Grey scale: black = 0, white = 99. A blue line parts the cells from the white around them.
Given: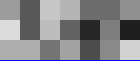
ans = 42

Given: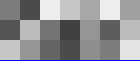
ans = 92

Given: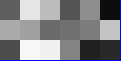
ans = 55

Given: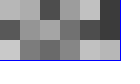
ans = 75

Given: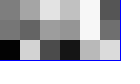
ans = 96

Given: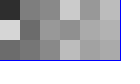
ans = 59

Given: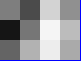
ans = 82

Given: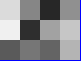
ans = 15

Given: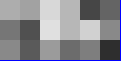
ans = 27

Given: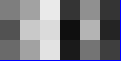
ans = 56
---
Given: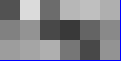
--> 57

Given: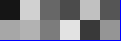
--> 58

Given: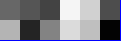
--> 1

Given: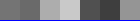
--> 58

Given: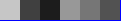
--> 32

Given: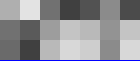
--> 84

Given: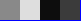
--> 23
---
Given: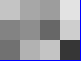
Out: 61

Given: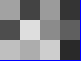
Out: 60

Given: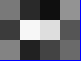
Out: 6

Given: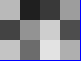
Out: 22

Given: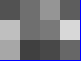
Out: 58

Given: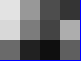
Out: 30
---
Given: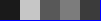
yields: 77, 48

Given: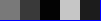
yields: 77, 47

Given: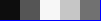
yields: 96, 77

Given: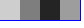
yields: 80, 61

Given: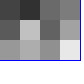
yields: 90, 75

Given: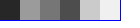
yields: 93, 79

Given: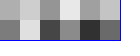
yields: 90, 87

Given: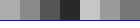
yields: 77, 67

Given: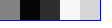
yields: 96, 83

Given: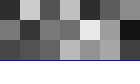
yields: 90, 79
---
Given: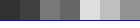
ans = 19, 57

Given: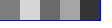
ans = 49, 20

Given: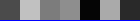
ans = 29, 16

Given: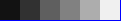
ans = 7, 93

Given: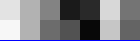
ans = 88, 39

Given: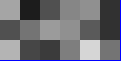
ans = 64, 45

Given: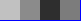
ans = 75, 48

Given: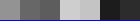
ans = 57, 17
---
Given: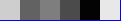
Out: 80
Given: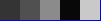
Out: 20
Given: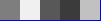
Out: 49
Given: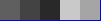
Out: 37
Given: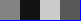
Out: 51
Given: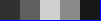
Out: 19
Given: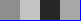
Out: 55
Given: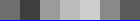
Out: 43
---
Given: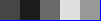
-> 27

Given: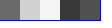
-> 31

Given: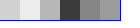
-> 52

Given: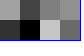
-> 19

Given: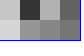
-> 38

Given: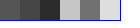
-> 27

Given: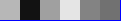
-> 44
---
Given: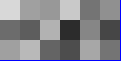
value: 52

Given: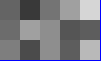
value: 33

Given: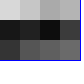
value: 5

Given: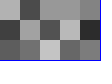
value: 72

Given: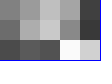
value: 53

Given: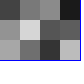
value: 33

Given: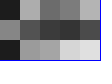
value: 20
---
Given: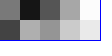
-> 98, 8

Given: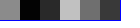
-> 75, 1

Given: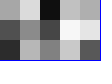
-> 96, 6

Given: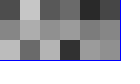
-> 77, 16

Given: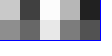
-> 98, 13

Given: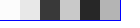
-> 98, 15
